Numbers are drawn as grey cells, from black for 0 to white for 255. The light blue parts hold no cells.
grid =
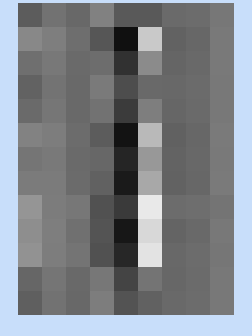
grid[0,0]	92
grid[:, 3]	[129, 86, 109, 122, 114, 92, 103, 97, 81, 84, 81, 119, 125]
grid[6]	[117, 121, 106, 103, 37, 152, 99, 104, 121]
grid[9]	[142, 126, 112, 84, 23, 216, 100, 105, 120]
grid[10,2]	116
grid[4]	[106, 118, 105, 114, 59, 126, 102, 106, 120]
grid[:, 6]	[106, 98, 101, 104, 102, 97, 99, 98, 108, 100, 104, 103, 105]
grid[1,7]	103
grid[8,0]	149
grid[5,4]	19
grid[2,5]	139
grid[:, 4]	[89, 16, 49, 77, 59, 19, 37, 26, 58, 23, 39, 68, 83]
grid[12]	[95, 114, 104, 125, 83, 97, 105, 108, 120]
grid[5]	[130, 125, 108, 92, 19, 185, 97, 103, 122]
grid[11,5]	116
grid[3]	[98, 115, 105, 122, 77, 105, 104, 107, 120]
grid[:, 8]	[119, 121, 121, 120, 120, 122, 121, 122, 116, 120, 118, 120, 120]
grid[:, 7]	[108, 103, 105, 107, 106, 103, 104, 103, 110, 105, 108, 107, 108]
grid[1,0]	136
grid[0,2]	104
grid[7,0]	123

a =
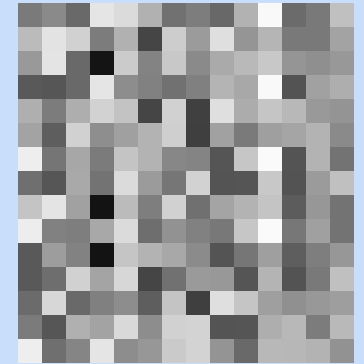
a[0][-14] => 122
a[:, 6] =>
[113, 205, 200, 113, 209, 207, 135, 118, 209, 146, 168, 113, 196, 209, 202]
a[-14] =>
[187, 227, 209, 124, 177, 69, 205, 155, 223, 149, 181, 121, 121, 163]
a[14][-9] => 151
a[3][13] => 174
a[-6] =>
[237, 129, 126, 168, 219, 110, 146, 129, 120, 198, 250, 119, 160, 115]
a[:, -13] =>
[138, 227, 228, 86, 124, 94, 117, 86, 228, 129, 157, 110, 215, 86, 111]
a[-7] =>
[196, 228, 161, 19, 187, 126, 209, 112, 164, 179, 196, 92, 151, 115]
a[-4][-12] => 209
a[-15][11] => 107
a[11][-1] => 192
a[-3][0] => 107
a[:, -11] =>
[229, 124, 20, 229, 210, 142, 123, 115, 19, 168, 19, 164, 128, 163, 229]
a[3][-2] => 161
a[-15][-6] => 104
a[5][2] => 209
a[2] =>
[153, 228, 105, 20, 203, 131, 200, 138, 170, 185, 200, 149, 143, 152]
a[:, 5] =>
[177, 69, 131, 129, 69, 179, 179, 155, 126, 110, 179, 69, 94, 141, 151]
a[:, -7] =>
[125, 155, 138, 128, 64, 63, 132, 210, 112, 129, 139, 154, 63, 211, 211]
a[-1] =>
[238, 111, 133, 229, 141, 151, 202, 211, 148, 105, 184, 183, 179, 146]
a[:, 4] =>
[219, 177, 203, 141, 195, 160, 196, 219, 187, 219, 197, 215, 141, 217, 141]
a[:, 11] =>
[107, 121, 149, 83, 184, 165, 84, 83, 92, 119, 94, 83, 144, 184, 183]
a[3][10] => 249
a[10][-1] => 151
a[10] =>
[89, 157, 130, 19, 197, 179, 168, 139, 84, 118, 159, 94, 126, 151]
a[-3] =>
[107, 215, 105, 128, 141, 94, 196, 63, 223, 197, 159, 144, 152, 158]

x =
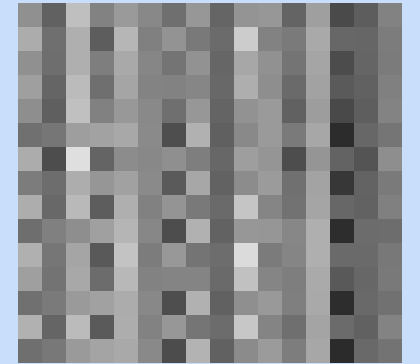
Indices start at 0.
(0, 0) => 144
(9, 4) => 181
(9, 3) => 160
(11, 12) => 170
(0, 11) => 100
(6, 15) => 142
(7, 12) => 163
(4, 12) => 157
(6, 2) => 223
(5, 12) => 167
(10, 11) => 133
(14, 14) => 105
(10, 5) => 124
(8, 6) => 148
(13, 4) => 173
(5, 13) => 44
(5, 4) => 168
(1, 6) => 147
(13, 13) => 107
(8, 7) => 121
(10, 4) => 195
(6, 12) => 149
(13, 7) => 117
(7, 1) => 109
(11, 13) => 89
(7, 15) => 122
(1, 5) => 128
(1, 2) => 175
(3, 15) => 128
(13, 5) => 130
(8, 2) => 185
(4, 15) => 131
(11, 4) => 184
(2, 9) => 167
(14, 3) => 164
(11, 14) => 103
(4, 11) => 97
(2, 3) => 126
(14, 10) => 155

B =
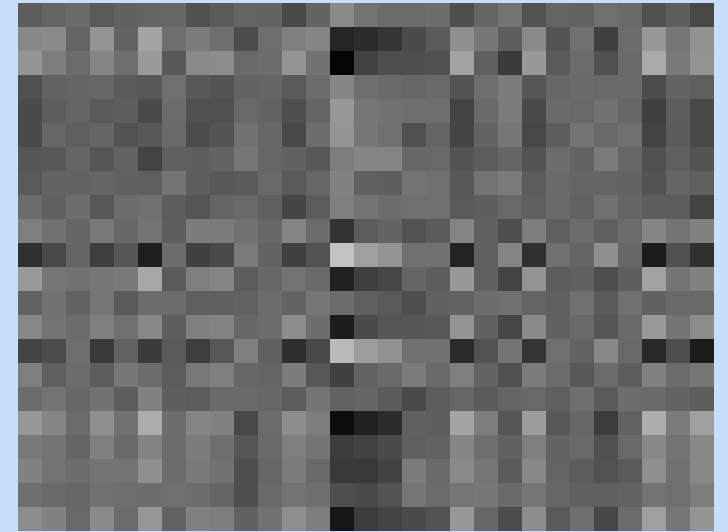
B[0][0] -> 93
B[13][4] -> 112
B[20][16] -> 117
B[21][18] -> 152
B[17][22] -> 87
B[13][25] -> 106
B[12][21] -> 100
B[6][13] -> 125
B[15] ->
[126, 95, 108, 93, 119, 108, 92, 120, 127, 103, 100, 124, 87, 64, 98, 106, 123, 106, 127, 99, 80, 124, 107, 88, 107, 93, 129, 107, 118]
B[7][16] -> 116
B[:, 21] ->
[82, 138, 152, 86, 73, 71, 83, 92, 95, 125, 48, 147, 100, 139, 53, 124, 104, 156, 126, 136, 117, 141]
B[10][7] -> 64
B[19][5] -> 143
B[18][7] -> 124
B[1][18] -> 143
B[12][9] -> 98
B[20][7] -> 109
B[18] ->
[121, 116, 101, 127, 106, 131, 108, 124, 110, 86, 105, 126, 116, 60, 66, 75, 95, 98, 134, 110, 97, 126, 99, 105, 80, 104, 136, 116, 135]
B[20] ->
[110, 106, 103, 113, 110, 109, 111, 109, 100, 79, 104, 115, 110, 78, 73, 83, 117, 107, 117, 119, 106, 117, 103, 97, 95, 98, 115, 111, 125]
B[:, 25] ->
[106, 108, 106, 106, 102, 111, 102, 99, 101, 107, 103, 94, 112, 106, 104, 93, 109, 98, 104, 89, 98, 107]
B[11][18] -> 152
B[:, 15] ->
[107, 54, 77, 106, 114, 112, 132, 94, 108, 99, 147, 70, 89, 86, 145, 106, 91, 44, 75, 66, 83, 68]
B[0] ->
[93, 100, 106, 90, 97, 100, 103, 81, 90, 100, 99, 73, 99, 138, 115, 107, 107, 109, 78, 101, 115, 82, 101, 98, 111, 106, 81, 94, 71]
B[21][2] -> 104
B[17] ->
[151, 134, 107, 143, 114, 172, 109, 133, 128, 72, 108, 141, 125, 12, 33, 44, 97, 94, 164, 125, 85, 156, 87, 102, 60, 98, 174, 124, 159]
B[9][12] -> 107
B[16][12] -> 116
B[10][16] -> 112
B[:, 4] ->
[97, 99, 110, 91, 93, 82, 98, 97, 108, 103, 86, 121, 90, 112, 98, 119, 92, 114, 106, 115, 110, 107]
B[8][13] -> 126
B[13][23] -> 104

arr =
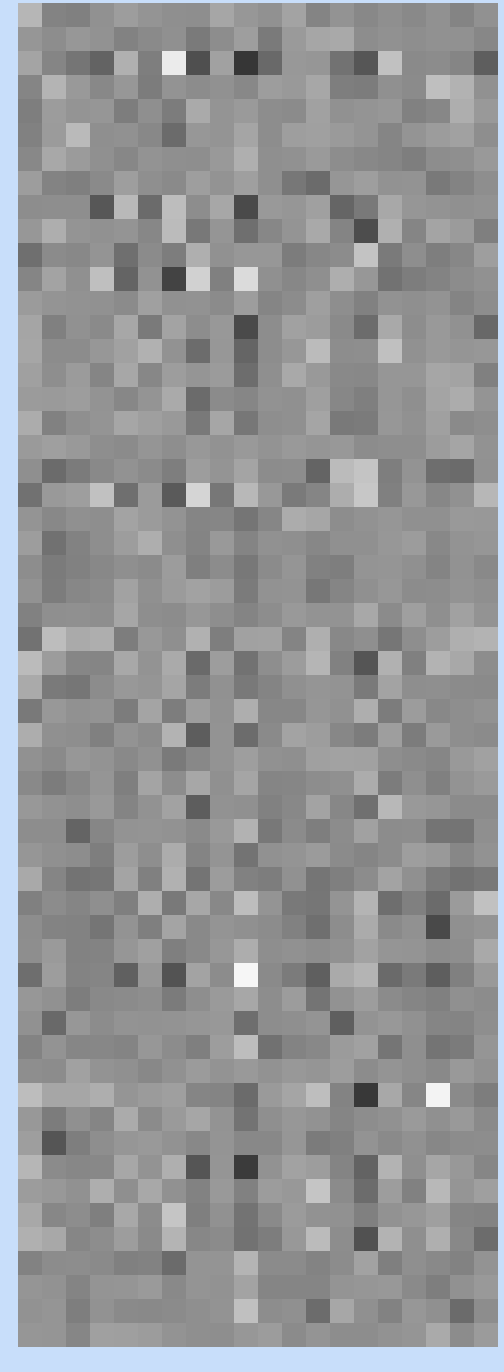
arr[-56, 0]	182
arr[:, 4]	[157, 130, 176, 151, 125, 145, 135, 158, 185, 148, 111, 100, 139, 167, 161, 167, 135, 166, 139, 146, 111, 163, 157, 143, 162, 166, 125, 168, 152, 124, 147, 137, 127, 132, 147, 157, 164, 127, 147, 150, 96, 139, 147, 132, 144, 149, 171, 150, 167, 143, 168, 157, 128, 149, 138, 159]
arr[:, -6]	[136, 141, 86, 124, 148, 148, 136, 158, 121, 77, 195, 151, 129, 108, 142, 136, 127, 123, 140, 196, 199, 146, 144, 148, 144, 168, 143, 85, 122, 174, 124, 161, 172, 112, 161, 133, 140, 180, 171, 162, 180, 157, 147, 161, 140, 56, 141, 147, 99, 108, 128, 81, 162, 150, 144, 141]
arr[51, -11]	114
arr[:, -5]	[143, 145, 193, 144, 151, 133, 133, 146, 168, 176, 122, 114, 146, 169, 192, 150, 150, 151, 142, 126, 128, 150, 151, 149, 151, 139, 118, 177, 163, 124, 158, 142, 124, 184, 140, 140, 163, 110, 138, 149, 106, 139, 152, 117, 148, 168, 145, 138, 179, 157, 146, 179, 127, 152, 130, 146]
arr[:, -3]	[145, 145, 140, 191, 135, 156, 141, 121, 147, 164, 126, 131, 147, 153, 153, 166, 164, 160, 156, 110, 135, 144, 136, 132, 141, 143, 157, 179, 143, 136, 154, 134, 128, 150, 116, 153, 123, 107, 73, 140, 94, 128, 133, 116, 137, 243, 144, 135, 166, 184, 159, 175, 137, 126, 144, 170]
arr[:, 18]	[132, 145, 133, 178, 174, 161, 143, 131, 144, 155, 135, 140, 132, 145, 149, 163, 172, 138, 165, 107, 145, 153, 147, 146, 147, 161, 175, 168, 139, 142, 142, 153, 147, 139, 116, 135, 114, 155, 144, 142, 128, 144, 132, 123, 153, 138, 153, 140, 152, 149, 133, 136, 130, 145, 107, 140]
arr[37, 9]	189
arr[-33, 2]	129
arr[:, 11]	[163, 154, 152, 153, 139, 158, 145, 119, 150, 148, 124, 135, 140, 161, 151, 169, 144, 144, 153, 141, 122, 172, 143, 149, 147, 153, 132, 156, 144, 135, 163, 143, 134, 136, 139, 148, 145, 121, 129, 145, 123, 156, 143, 131, 152, 165, 151, 150, 162, 152, 155, 152, 139, 133, 144, 139]
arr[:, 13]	[147, 169, 114, 126, 145, 154, 141, 150, 101, 132, 140, 174, 142, 138, 141, 137, 135, 121, 152, 187, 173, 141, 144, 126, 133, 147, 136, 129, 147, 145, 135, 162, 144, 135, 140, 139, 127, 148, 141, 145, 170, 146, 95, 155, 157, 131, 133, 128, 132, 139, 145, 141, 140, 148, 167, 141]
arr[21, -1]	152
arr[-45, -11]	219
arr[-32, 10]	146
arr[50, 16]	151
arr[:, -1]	[145, 135, 94, 145, 153, 142, 153, 142, 146, 127, 158, 145, 141, 104, 151, 128, 148, 142, 146, 145, 183, 152, 150, 137, 143, 147, 179, 141, 138, 146, 139, 161, 154, 139, 143, 146, 120, 193, 148, 169, 153, 140, 142, 149, 145, 125, 138, 141, 134, 159, 131, 108, 147, 153, 141, 155]
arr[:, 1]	[131, 141, 133, 180, 156, 155, 168, 131, 142, 174, 139, 163, 148, 128, 140, 142, 154, 129, 159, 107, 153, 136, 113, 123, 124, 143, 189, 156, 122, 152, 144, 138, 124, 146, 141, 144, 133, 140, 131, 154, 157, 145, 105, 147, 140, 166, 124, 85, 139, 152, 135, 168, 140, 146, 149, 149]
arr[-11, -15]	155
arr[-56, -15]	148
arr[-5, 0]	176
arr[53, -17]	148
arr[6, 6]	143
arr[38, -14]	164
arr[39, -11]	173
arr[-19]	[128, 140, 133, 143, 127, 174, 121, 167, 136, 189, 148, 121, 118, 148, 180, 110, 128, 107, 155, 193]
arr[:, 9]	[151, 158, 54, 136, 154, 165, 175, 159, 74, 111, 151, 219, 157, 74, 101, 109, 134, 119, 153, 164, 184, 117, 132, 120, 123, 132, 161, 114, 121, 174, 108, 158, 165, 144, 178, 115, 129, 189, 144, 173, 246, 167, 110, 189, 153, 107, 115, 136, 59, 129, 115, 114, 180, 163, 192, 151]
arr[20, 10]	152
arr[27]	[187, 156, 134, 133, 168, 147, 170, 106, 157, 114, 142, 156, 181, 129, 85, 177, 128, 179, 168, 141]
